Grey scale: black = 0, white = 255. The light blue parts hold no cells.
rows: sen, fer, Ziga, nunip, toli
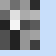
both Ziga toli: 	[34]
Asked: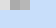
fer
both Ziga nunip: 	[34]
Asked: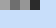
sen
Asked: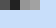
nunip
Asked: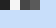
Ziga
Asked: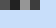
toli

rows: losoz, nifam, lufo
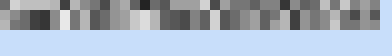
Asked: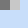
losoz
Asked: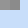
lufo
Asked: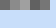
nifam
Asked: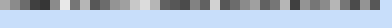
nifam
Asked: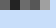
losoz
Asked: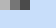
nifam

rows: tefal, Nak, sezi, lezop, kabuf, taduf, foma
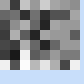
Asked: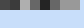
kabuf
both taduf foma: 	[240]
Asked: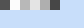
foma
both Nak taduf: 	[113]
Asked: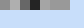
sezi
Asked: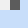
taduf
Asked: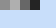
sezi

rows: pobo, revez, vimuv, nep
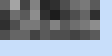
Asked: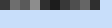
revez
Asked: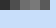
pobo
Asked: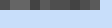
nep

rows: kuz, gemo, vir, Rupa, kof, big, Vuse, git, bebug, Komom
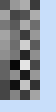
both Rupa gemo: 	[164]
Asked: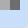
vir

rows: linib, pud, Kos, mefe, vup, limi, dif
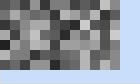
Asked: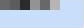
mefe
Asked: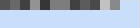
linib

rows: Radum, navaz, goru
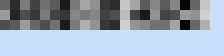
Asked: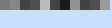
navaz
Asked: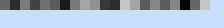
Radum

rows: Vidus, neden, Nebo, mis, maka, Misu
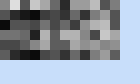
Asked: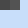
Misu
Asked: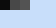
Misu

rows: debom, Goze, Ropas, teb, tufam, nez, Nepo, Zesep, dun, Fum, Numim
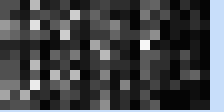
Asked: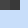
dun
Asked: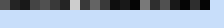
Goze
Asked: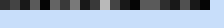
nez
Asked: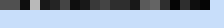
debom
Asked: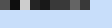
teb

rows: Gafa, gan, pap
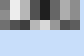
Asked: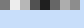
Gafa
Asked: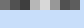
pap

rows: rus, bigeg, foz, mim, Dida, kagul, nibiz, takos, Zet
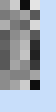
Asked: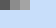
mim
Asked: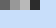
Dida
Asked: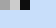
Zet

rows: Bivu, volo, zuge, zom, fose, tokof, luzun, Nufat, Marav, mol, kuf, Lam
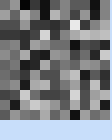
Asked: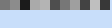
Marav
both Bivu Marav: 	[56]
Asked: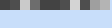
mol
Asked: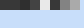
zuge
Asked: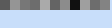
Lam

